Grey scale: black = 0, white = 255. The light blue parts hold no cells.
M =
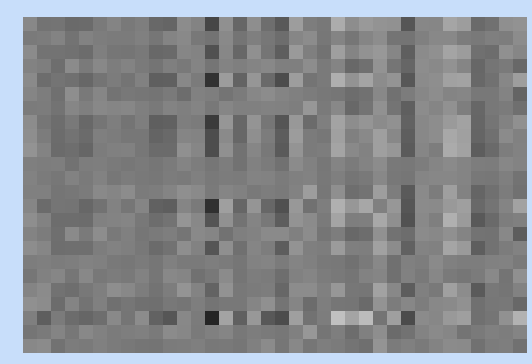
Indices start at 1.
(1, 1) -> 136
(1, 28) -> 86
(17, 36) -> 130
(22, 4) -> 108
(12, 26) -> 136
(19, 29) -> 121
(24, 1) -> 136
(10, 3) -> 107
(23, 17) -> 125
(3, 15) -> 135
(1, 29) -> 135
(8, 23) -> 163
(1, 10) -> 104
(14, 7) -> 130
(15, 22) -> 122
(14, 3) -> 117
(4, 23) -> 132
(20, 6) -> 127
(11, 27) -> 121
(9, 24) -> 128
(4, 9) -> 122
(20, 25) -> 118
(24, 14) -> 120
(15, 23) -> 164
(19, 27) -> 112
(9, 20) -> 156
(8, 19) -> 85
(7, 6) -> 136
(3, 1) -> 139
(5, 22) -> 122
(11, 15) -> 125
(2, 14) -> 115
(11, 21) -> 129
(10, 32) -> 162
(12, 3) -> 119
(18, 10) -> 118
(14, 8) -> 118
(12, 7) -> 119
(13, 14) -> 122

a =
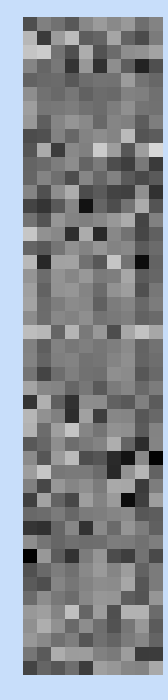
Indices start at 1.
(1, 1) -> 78
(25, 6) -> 117
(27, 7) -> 123
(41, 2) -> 78
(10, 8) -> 87
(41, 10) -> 123
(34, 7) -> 169
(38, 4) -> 112
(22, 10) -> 106
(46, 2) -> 90
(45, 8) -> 123
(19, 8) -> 167
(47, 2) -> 101
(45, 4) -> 126
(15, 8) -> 172
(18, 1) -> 184
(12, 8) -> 90
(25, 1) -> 131
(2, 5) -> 93
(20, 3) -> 146
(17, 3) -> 117
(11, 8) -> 62
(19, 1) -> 148
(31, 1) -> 88
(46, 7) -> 122
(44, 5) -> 141
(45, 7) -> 100
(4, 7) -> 142
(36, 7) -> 133
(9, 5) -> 131
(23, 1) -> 189
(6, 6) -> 108
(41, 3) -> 133
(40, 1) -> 80
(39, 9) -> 115
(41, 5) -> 131
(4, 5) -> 152
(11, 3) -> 125

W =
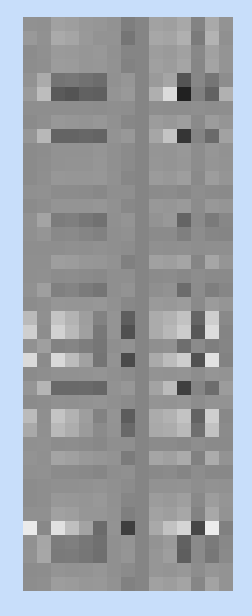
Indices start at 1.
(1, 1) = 145
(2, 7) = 147
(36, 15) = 147
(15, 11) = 152
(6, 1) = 154
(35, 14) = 157
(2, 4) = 165
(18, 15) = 149
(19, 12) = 136
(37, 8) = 63
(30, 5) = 155
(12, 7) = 145
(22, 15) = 137
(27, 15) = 156
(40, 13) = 141
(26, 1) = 139
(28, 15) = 147
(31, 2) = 145
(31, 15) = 138
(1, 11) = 159
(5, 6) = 108
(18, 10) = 161
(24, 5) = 125
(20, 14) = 126
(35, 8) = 134
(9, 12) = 53
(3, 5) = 150
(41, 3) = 157
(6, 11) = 219
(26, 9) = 133
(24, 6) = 118
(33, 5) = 137
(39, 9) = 133
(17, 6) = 145
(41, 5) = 151
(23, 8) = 80
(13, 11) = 140
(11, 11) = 148
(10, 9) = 133
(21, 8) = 136

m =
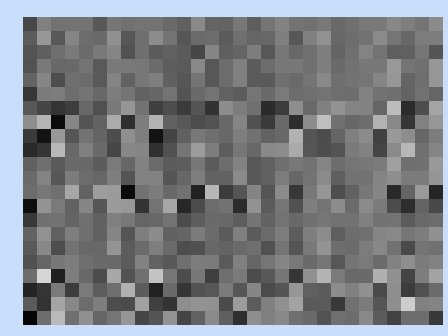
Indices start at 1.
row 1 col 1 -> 72
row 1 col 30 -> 139
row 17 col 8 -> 92
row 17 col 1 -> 89
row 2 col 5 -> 109
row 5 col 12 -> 86
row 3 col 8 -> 82
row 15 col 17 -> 116
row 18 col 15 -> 90
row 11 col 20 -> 120
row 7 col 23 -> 146
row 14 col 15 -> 114
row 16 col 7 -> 133
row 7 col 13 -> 85
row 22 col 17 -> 142
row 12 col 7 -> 127
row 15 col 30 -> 108
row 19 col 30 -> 163
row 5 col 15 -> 108
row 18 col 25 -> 122
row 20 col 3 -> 122
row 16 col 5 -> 111
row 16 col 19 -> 125
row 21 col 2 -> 50
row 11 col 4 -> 106
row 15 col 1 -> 56
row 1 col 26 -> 121
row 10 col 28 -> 183
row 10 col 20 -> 170
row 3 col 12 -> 91
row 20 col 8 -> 177
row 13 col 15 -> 60
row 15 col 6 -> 97
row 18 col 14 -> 123
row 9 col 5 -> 115
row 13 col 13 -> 33
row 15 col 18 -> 99
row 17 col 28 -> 74
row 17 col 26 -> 136
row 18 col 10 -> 98

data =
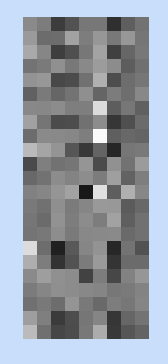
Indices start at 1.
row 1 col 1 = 138
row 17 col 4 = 89
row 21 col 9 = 133
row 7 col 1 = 136
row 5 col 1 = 147
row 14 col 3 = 143
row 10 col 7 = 38
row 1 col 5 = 119
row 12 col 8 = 98
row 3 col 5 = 119
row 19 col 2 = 158
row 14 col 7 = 152
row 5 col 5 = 113
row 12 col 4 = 131
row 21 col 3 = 109
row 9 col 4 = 135
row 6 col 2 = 122
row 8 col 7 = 54
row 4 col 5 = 137
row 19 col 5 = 66
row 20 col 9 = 131
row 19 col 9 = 150
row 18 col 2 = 125
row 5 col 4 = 76
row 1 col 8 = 94
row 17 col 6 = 147
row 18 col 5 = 123
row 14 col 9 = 104
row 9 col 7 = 95
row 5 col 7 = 77
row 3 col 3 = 62
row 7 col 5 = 126
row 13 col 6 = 224
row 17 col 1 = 220
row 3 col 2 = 134
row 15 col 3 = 146

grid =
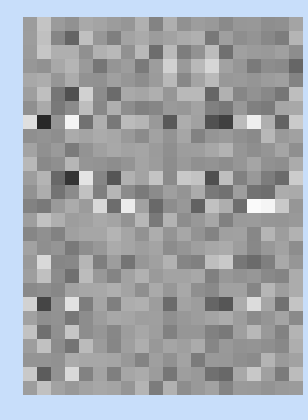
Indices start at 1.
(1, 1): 156
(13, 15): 113
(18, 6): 126
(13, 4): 139
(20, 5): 167
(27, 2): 193
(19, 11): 163
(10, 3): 154
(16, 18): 181
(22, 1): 161
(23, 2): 112
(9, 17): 138
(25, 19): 154
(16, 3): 130
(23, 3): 144
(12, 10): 196
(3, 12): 125
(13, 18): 110
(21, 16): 172
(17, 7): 171
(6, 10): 175
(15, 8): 147
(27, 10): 124
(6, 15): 177
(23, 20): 180
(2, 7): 127
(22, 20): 138
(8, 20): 202
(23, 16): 159
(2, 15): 159
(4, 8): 157
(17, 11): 140
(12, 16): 129
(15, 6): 169
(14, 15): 174
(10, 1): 163
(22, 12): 152
